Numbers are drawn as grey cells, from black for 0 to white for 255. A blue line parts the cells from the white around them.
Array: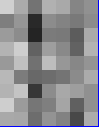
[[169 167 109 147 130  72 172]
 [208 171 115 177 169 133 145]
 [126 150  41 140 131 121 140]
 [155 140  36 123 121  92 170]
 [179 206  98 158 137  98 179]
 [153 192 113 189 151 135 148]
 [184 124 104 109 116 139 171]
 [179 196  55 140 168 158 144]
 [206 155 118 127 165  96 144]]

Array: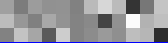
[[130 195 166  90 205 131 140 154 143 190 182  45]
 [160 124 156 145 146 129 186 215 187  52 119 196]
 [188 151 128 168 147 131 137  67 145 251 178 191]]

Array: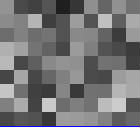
[[ 72  87  82  56 157 155 148 130  91 103]
 [147  74  65  85  31  54 143 101 145 114]
 [139 130 180  63  82 157  83 192  95 170]
 [109 129 109 116  83 137 135  99  60 154]
 [176 161 116  99  71 155 127  83  73  60]
 [185  72  95 137 147 144  77 114 112  64]
 [ 70 166  71 103 128 152  75  72 156 166]
 [196 112  64  59 134  57 113 112 181 168]
 [128 171  67 202 109 127 114 188 204  81]]

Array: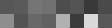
[[142  83 104  97 177  59 217  88]
 [ 87  90 117 113  77  84  57  74]]

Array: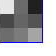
[[109 124 165]
 [230 107  32]
 [ 72 101  84]]

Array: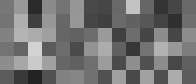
[[ 92  57  35  81 130 134 113  81 160  73 161  79 172  92]
 [119 153  42 138 116 150  73  70 104 195 102  52  70 104]
 [116 175  63 151 103 151  70  64 106  97  87  67  47 110]
 [130 180 172 160 102  98 109 154  65 109  69 141  70 140]
 [115 100 210  91 109  75 147 172  97  55 115 178 152 125]
 [141 167 202 160 102  96 111 156  75 142  80 140  71  96]]

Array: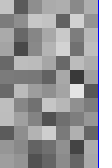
[[158 148  81 101 139 101 169]
 [196  90 142 171 174 137 174]
 [124 142 199 194  98 209 147]
 [170 103 134 168 201 125 184]
 [164  73 137 180 211 113 190]
 [104 189 187 166 104 188 172]
 [123 121 120  98 168  57 159]
 [105 187 157 144 164 228  87]
 [190 135 113 198 183 144 124]
 [189 160 131  81 111 126 151]
 [ 91 142 179 206 122 176 101]
 [150 137  99 112 144  68 172]]

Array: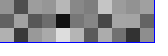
[[177  58 153 170 221 181  91 172 113  50 142]
 [148  78 157 150 183 136 126 197 156 146 160]
 [ 98 162  87 109  18 119 134  71 165 164 100]]
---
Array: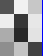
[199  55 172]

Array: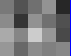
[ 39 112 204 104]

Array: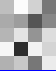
[120  85 228 246]

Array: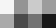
[156 115]

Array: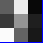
[  8 148 251]

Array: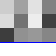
[130 237 145]
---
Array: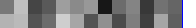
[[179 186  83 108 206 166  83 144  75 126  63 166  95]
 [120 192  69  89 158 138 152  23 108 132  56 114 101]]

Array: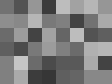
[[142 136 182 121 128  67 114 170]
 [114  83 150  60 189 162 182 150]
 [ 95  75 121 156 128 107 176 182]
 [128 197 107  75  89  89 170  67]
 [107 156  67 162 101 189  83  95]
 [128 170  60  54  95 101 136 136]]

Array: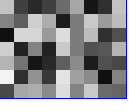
[[ 16 213 213 154 221 123 188  48  80]
 [131  94 207 173  28 123 201 154 188]
 [ 72 167 173 139 221 131 201 107 101]
 [243  48 146  56 228 160 139  16 131]
 [207  34 131  34 201 123  80  87 180]
 [194  64  41  64 107 167  22  48 194]
 [180 115  22  41  94 139  28  80  72]]

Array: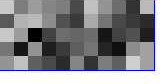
[[ 89 178 185 141  81  58 170 117  73  58  43]
 [200 125 156 133 125  73 192 148 109  51 185]
 [117  22 148  30  58  95 117  37  16 141 162]
 [148 192  95  73  43 133  51 125  95 206 162]
 [200 156   1  66 109 102 109  22  66  81  30]]

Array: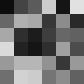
[[111 210 204 117 140  97]
 [153 182 182 146  55 153]
 [103 176 168  55 140  41]
 [ 13  68  91 204  21 225]
 [168  47  28  62 103  97]
 [218  34  21  47 160  76]]

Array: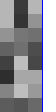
[[182  58 182]
 [ 46 167 167]
 [132 190 153]
 [182  52 147]
 [147 118 112]
 [ 92  85 105]
 [ 98 112  77]
 [ 64 190  71]]
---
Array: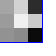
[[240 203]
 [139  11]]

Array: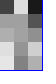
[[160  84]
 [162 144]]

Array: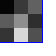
[[142  46]
 [215  80]]

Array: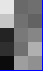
[[113  98]
 [121 134]]

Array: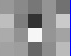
[[126  50]
 [146 246]]

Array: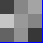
[[153 133]
 [146  55]]
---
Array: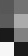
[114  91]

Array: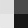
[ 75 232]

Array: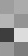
[171 181]

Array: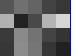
[ 56 180 115 140]

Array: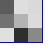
[217 179 224]

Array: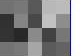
[187 193 138 121]

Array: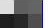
[100  40]

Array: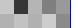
[153 205]
